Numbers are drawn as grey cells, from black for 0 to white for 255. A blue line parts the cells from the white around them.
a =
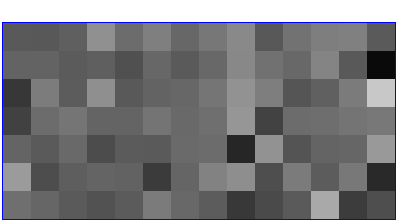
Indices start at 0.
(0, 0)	89
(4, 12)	102
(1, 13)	10
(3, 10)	108
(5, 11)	92
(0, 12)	128
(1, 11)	132
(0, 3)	144
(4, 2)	105
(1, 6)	90
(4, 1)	90
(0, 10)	114
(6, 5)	123
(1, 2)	91
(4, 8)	38
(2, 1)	124
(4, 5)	90
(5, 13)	41
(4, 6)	106
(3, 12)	116
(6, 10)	90
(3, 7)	111
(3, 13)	120
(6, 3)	82
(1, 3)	95
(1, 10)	104
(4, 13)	153
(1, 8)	136

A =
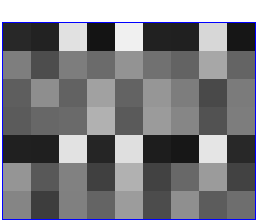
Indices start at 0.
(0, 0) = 40
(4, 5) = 29
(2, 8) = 123
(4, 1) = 31
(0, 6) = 32
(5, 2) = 129
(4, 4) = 223
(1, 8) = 100
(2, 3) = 161
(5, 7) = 155
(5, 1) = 88
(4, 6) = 23
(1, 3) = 107
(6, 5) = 76
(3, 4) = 90
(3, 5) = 155
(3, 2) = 106
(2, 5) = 150
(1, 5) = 113

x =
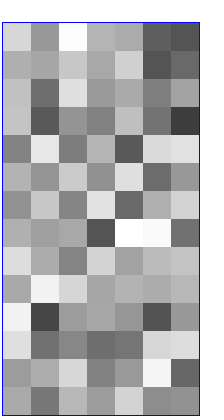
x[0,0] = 215
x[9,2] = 214
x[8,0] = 221
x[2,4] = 170
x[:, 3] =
[180, 168, 154, 129, 181, 145, 226, 84, 211, 166, 167, 110, 130, 156]
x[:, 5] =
[94, 84, 127, 115, 218, 108, 176, 250, 187, 172, 83, 215, 245, 141]
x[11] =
[223, 113, 135, 110, 117, 215, 221]
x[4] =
[131, 231, 125, 181, 89, 218, 225]
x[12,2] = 215
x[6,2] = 133
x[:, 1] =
[152, 166, 110, 89, 231, 149, 199, 159, 172, 242, 69, 113, 173, 119]
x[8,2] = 132
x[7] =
[176, 159, 168, 84, 255, 250, 113]
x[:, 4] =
[171, 208, 170, 191, 89, 223, 105, 255, 162, 179, 150, 117, 153, 211]
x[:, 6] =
[84, 105, 162, 61, 225, 152, 210, 113, 195, 183, 152, 221, 103, 146]
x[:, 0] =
[215, 175, 193, 196, 131, 179, 146, 176, 221, 169, 242, 223, 156, 170]
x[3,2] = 148
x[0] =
[215, 152, 252, 180, 171, 94, 84]

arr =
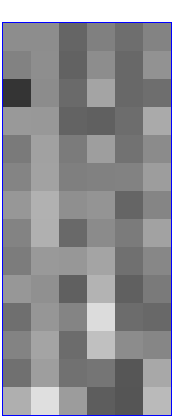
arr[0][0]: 141
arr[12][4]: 86
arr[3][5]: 170
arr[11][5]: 134
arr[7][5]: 162
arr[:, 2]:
[101, 98, 106, 99, 123, 127, 143, 105, 151, 96, 132, 108, 113, 156]
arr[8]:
[124, 153, 151, 164, 112, 135]
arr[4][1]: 161
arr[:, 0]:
[141, 130, 52, 153, 122, 132, 151, 131, 124, 151, 111, 131, 112, 175]
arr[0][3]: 128
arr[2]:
[52, 140, 106, 164, 104, 110]
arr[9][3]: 179
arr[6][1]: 177
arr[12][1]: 158
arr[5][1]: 162
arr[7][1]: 176
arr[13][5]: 186

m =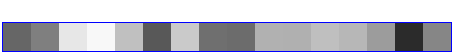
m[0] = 102
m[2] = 231
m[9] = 177
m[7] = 111
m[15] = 134
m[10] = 176

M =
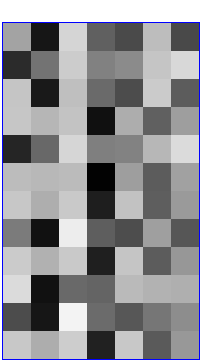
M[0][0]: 163
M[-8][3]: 127
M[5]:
[188, 184, 187, 2, 158, 92, 161]
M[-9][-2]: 96
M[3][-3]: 173
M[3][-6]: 182
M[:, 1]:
[22, 115, 25, 182, 104, 184, 174, 17, 177, 17, 22, 173]
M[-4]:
[203, 177, 201, 31, 197, 92, 151]
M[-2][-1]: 141
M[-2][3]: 107
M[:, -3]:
[74, 139, 76, 173, 130, 158, 194, 77, 197, 186, 87, 200]
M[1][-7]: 43
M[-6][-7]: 199
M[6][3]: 30
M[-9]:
[198, 182, 195, 16, 173, 96, 158]
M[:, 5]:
[189, 197, 203, 96, 183, 92, 94, 159, 92, 178, 118, 90]
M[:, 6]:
[73, 216, 92, 158, 219, 161, 154, 86, 151, 175, 141, 152]

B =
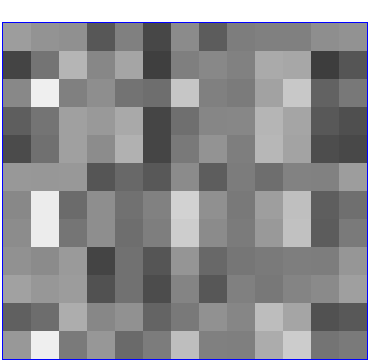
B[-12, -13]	157
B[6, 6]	210
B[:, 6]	[139, 127, 198, 111, 121, 139, 210, 205, 149, 132, 121, 190]
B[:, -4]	[128, 170, 162, 181, 183, 110, 158, 153, 122, 120, 189, 172]
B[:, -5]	[125, 129, 123, 135, 126, 124, 121, 123, 118, 128, 134, 127]
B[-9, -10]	153
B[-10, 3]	142
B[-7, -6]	93
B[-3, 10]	132
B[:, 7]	[92, 136, 128, 134, 147, 93, 144, 139, 104, 87, 145, 128]
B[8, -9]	113
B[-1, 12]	122
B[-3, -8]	76
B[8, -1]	150
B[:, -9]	[128, 165, 115, 169, 177, 104, 113, 110, 113, 113, 145, 106]
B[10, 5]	100
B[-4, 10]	126
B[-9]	[94, 116, 160, 153, 169, 69, 111, 134, 135, 181, 165, 88, 79]
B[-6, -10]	142
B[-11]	[68, 116, 181, 135, 165, 63, 127, 136, 129, 170, 167, 61, 85]
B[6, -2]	94
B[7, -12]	236
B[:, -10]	[87, 135, 142, 153, 140, 85, 142, 142, 68, 81, 135, 151]
